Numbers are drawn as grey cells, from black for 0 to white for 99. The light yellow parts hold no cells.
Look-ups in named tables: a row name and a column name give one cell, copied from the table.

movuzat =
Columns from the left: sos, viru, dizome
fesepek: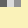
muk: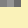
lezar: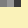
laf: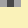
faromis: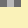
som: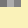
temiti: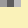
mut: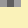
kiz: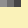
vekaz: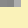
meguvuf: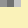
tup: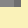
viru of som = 67
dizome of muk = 42
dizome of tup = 43
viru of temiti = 36
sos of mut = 59
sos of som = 46

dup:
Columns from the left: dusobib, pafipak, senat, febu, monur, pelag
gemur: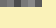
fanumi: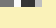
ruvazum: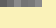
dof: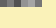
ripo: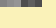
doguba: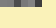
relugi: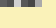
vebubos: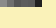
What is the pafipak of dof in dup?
48
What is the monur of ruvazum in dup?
47
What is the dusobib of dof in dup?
38
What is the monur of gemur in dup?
53
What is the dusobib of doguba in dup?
49
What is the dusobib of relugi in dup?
37
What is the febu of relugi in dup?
34
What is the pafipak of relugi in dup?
31
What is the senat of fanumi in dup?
97
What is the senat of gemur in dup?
30
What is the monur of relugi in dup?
27
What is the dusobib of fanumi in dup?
46
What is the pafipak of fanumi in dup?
46
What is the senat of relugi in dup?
81

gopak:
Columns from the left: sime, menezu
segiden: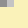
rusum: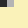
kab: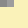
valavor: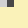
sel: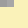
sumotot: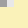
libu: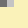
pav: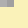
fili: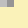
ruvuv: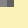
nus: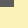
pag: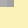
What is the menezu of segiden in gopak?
76
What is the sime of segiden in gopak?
56
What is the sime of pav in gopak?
68
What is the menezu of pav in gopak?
62
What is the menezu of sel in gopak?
65
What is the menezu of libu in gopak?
76
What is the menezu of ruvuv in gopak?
38
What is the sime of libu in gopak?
43
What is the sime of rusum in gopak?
16
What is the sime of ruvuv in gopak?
52
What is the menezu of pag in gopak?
63
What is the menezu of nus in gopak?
36

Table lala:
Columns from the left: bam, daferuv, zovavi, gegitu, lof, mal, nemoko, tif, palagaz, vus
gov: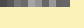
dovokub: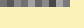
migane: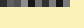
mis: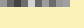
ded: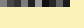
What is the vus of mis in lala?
62
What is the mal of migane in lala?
44
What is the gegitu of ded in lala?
48
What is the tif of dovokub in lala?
28
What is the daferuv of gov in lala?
34
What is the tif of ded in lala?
15
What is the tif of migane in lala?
48
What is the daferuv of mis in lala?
40
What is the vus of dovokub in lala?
47
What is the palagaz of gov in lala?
39
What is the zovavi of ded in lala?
20
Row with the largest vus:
mis

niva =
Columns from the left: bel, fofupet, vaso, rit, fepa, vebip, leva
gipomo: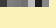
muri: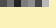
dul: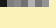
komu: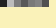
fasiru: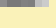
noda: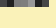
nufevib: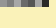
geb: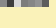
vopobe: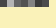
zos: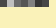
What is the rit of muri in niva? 48
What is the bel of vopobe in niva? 27
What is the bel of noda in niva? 27
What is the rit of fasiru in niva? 50
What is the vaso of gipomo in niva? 47
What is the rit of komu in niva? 34
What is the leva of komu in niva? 31
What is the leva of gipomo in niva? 52
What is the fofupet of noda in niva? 13

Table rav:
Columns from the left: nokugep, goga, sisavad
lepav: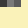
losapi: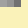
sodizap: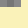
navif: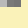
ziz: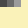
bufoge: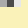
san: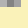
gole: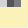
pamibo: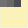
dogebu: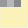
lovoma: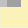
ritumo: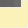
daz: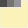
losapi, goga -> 57
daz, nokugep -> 29
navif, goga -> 47
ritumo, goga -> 39
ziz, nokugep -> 28
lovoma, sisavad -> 62
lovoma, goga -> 62
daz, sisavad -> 58
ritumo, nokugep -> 38
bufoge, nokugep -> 66
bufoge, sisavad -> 90
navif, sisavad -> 45
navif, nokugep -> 72
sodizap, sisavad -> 53

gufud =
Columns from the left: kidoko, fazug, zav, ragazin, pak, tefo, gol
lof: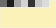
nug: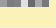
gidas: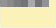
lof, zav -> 64
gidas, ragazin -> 45
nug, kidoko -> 61
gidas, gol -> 57
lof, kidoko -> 42
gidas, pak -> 66
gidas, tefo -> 45
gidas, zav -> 48
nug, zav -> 50
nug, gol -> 47
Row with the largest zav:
lof

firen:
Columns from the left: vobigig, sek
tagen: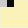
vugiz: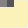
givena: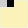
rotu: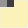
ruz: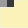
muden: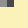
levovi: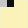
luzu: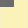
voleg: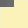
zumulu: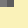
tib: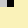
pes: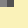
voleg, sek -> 42
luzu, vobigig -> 42
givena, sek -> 2
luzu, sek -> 41
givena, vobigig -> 80
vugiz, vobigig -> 51
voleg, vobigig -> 40
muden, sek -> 28
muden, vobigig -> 56
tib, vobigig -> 79
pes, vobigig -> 51
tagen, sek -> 4
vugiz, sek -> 33
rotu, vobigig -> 58
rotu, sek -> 24
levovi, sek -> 5

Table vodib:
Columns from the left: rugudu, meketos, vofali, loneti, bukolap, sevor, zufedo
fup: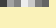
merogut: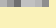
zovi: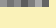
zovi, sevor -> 66
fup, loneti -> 92
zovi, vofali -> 54
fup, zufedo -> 39
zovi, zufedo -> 39
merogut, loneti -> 75
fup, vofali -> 50
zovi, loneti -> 36
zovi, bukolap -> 49
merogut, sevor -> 71
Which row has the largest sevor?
merogut

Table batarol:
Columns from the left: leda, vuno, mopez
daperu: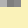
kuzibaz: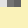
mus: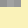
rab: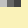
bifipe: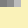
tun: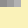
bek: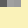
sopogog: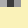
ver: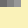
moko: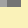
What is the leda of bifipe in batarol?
49
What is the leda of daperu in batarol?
69
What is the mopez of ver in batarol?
59
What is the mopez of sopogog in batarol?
59
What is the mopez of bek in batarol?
60
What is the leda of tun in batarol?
55
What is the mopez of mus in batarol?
59
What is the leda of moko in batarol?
63
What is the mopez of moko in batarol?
45
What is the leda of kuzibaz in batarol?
88
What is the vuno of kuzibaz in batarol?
45
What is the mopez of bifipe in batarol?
73
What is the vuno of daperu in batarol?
49
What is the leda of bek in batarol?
36
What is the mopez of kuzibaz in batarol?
38

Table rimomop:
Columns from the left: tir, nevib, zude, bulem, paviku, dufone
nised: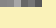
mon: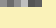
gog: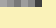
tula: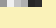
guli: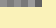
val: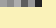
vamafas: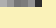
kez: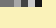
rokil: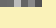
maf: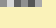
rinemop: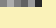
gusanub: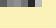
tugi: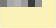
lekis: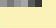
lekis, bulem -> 65
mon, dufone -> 37
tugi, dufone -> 57
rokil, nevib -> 42
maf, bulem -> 56
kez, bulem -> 26
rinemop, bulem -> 38
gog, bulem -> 61
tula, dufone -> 18
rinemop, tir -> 51
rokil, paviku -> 53
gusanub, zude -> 56
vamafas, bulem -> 48
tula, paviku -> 15
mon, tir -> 56
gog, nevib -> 57
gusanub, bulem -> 45

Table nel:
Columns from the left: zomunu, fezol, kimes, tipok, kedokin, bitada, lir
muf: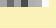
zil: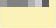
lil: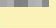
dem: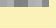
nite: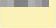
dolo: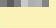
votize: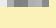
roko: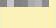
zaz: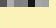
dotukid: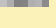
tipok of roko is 52
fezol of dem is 67
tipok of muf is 29
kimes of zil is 50
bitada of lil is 70
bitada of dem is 70
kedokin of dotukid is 68
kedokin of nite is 68
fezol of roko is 77
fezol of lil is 67
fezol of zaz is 67
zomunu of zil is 60
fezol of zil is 50
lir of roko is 54
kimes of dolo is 50
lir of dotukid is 54
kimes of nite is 50
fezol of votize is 67
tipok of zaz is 51

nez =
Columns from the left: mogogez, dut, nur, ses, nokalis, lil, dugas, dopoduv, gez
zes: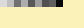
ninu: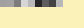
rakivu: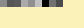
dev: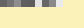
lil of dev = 88
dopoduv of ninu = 26
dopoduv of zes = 37
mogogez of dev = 39
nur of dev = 55
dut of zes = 74
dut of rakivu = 33
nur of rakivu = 35
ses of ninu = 83
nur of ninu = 48
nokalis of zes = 34

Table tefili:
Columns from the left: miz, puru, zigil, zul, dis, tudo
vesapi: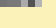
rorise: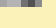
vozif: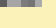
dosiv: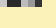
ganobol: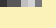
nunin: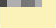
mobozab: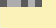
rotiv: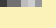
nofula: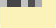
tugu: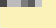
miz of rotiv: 23
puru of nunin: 68
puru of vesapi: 47
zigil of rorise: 70
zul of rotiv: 73
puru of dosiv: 16
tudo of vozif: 66
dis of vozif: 45
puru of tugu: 73
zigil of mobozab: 67
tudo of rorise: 54
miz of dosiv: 78
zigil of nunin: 68
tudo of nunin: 67
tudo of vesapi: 70

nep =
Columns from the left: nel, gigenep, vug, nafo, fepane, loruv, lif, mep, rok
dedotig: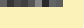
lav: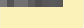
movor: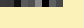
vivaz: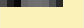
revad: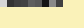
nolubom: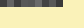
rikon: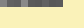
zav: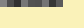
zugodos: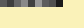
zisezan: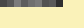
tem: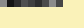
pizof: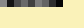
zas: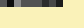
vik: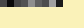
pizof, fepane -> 25
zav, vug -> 19
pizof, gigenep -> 8
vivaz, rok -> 16
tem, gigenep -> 8
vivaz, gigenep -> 13
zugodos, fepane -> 25

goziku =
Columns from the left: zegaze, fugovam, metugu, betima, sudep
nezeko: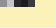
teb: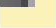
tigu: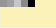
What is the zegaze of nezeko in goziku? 56
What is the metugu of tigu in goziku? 77
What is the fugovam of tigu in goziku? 62
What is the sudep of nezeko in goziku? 23
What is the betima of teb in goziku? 28
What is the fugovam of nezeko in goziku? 77

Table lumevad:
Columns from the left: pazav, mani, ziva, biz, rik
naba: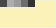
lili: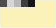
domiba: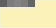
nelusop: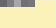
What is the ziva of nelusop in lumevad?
65
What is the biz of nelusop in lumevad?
44
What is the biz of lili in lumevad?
24
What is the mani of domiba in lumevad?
48
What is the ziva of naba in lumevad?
60
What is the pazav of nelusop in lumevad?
40
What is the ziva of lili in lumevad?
71
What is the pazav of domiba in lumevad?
37
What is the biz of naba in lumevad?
42
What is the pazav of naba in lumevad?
28
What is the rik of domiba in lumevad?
39
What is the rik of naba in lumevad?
19
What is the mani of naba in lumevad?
67
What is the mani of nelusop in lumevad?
49
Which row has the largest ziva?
lili

